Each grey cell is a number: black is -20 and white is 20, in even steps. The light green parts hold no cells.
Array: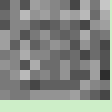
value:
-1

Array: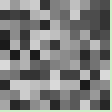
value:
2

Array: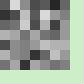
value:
8

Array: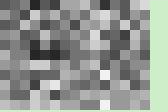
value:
4

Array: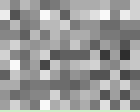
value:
3

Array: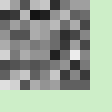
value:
-5
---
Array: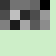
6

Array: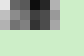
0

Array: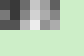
9

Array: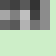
8

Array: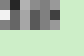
6

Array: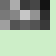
-5

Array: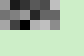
-20

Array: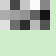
-13

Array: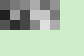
-9

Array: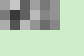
9
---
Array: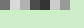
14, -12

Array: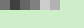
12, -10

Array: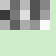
19, -11

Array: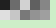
15, -15

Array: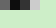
12, -18

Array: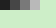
9, -15
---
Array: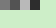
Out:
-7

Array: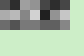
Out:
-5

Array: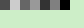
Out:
-12

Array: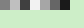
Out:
6

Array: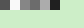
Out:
-3

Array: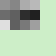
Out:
-5

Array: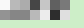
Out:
17
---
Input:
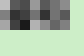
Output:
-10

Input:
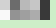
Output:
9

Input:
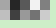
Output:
-6

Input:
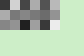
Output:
1

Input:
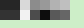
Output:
14

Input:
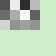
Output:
19

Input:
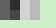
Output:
13

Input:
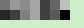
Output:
2

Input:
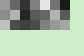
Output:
-14

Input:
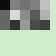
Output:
2
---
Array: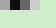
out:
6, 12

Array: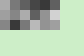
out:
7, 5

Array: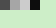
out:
-8, -18

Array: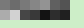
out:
-1, -15

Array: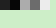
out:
-15, 17

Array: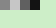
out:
1, -17

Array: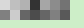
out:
14, -6

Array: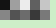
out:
-17, -1
